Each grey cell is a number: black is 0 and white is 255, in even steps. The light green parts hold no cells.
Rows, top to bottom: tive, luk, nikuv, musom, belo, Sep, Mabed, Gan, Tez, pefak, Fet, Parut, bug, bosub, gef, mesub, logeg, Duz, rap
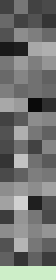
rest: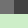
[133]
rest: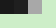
[175]
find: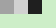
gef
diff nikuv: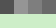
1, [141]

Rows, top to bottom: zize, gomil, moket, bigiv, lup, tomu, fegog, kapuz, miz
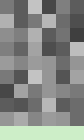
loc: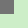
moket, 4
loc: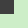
moket, 5
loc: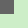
bigiv, 1
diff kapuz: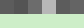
5, [108]
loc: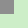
moket, 0

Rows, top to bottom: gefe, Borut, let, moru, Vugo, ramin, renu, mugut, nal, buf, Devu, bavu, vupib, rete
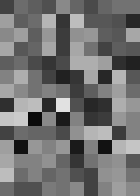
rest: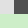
[ 39  47 174 151]
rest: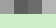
[ 53 189  87  87  80  39]
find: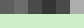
Vugo
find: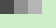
buf
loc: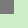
rete, 3
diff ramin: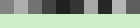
9, [87]

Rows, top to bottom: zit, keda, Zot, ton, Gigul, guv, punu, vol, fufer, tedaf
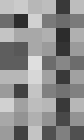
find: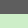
Gigul
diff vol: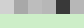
1, [161]
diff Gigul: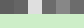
1, [94]
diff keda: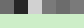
1, [44]
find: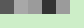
ton
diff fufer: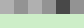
0, [168]
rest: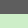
[223 108 135 108]

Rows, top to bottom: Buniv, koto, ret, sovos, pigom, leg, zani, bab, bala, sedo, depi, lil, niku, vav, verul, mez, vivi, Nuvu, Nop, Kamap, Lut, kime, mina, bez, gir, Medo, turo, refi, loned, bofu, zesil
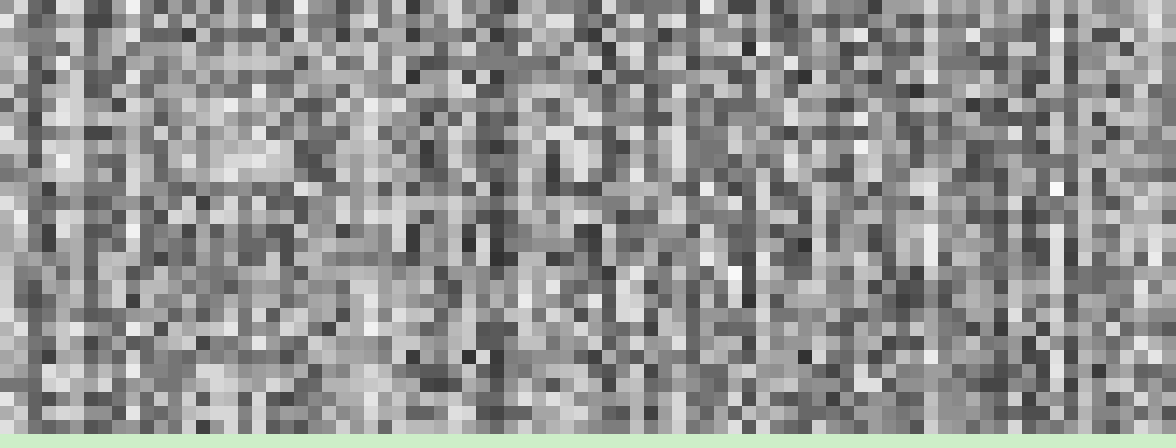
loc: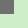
Nuvu, 63
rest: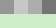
[165 179  70  98  78 173 117 150 192 117 125 150  64 199 144  78 157 137
 104 144 229 179 150]

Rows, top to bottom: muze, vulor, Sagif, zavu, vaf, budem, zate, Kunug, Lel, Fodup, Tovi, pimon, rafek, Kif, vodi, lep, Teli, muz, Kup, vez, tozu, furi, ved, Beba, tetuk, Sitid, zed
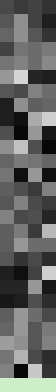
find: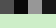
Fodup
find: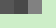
zate
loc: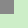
vaf, 3

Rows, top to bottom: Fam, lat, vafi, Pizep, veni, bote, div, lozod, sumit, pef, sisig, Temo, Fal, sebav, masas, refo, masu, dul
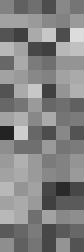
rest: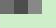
[117]
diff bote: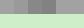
5, [170]
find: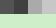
vafi
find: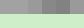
lat
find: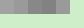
lat

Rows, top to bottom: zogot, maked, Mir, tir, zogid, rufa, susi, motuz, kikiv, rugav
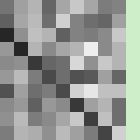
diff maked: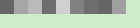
0, [96]
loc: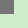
zogot, 0
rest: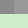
[ 96 152 138  56 160 180 110]
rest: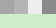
[180]
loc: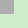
rugav, 2

